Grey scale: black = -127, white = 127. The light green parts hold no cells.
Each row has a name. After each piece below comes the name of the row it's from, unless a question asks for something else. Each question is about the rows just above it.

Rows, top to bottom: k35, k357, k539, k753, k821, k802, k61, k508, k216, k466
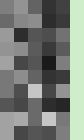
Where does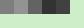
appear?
k35
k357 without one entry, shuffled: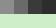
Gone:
[7]
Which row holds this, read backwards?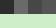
k508

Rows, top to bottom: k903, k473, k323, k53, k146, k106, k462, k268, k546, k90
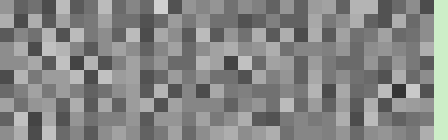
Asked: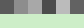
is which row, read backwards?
k323
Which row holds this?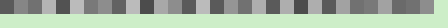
k323
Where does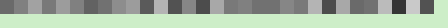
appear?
k462
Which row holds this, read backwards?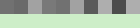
k323
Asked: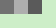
k323
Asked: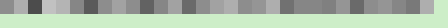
k53
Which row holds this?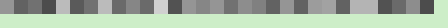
k903

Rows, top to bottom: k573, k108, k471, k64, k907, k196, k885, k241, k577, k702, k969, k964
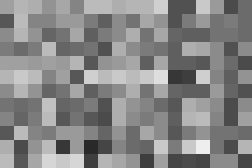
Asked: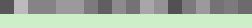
k108
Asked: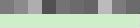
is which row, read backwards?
k64
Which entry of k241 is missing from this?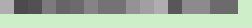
[65]
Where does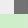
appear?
k969

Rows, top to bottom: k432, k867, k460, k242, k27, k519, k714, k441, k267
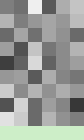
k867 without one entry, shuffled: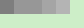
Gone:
[60]
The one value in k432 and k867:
[-1]

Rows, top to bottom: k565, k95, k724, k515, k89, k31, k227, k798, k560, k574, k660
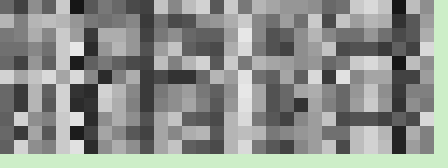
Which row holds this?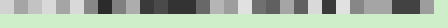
k31
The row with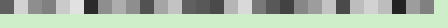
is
k660
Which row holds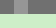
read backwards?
k724

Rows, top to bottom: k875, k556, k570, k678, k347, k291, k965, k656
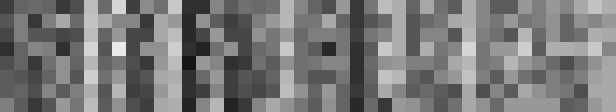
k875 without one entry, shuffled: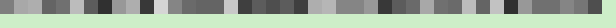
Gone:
[11]
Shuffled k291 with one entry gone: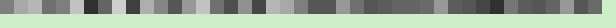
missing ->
[32]

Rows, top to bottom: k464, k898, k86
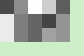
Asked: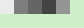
k898
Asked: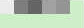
k86

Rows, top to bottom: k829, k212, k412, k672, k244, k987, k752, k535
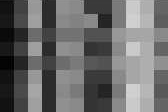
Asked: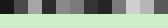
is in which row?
k752
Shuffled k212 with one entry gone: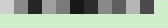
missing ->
[1]
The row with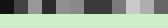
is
k829
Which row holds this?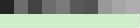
k244

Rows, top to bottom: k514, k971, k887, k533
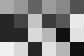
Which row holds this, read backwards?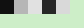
k533
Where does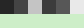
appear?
k971

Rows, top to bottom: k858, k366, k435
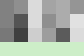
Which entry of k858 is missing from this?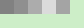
[21]
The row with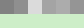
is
k858
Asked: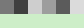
k435
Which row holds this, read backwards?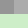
k858
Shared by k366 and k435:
[91]

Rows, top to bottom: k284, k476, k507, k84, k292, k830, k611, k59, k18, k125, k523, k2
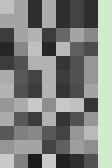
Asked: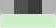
k611
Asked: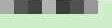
k830
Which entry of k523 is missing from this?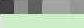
[30]

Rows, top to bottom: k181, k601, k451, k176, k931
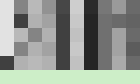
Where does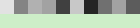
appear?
k176
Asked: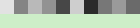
k181
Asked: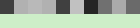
k931
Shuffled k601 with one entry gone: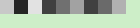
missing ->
[-28]

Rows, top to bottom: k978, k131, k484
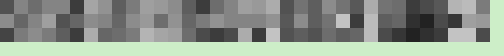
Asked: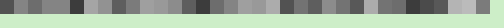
k978
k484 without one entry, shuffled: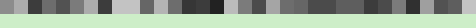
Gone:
[-59]
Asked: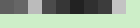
k484

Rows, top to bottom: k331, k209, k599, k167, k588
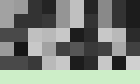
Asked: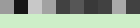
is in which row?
k167
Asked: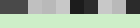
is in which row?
k599
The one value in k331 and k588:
[-99]
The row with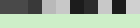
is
k588

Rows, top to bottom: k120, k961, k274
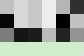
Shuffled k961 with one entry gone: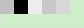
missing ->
[-120]
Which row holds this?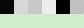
k961
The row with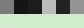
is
k274
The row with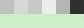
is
k120

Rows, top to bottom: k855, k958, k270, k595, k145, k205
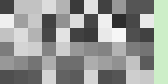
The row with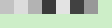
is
k855
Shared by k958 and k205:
[72]
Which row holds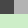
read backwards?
k270

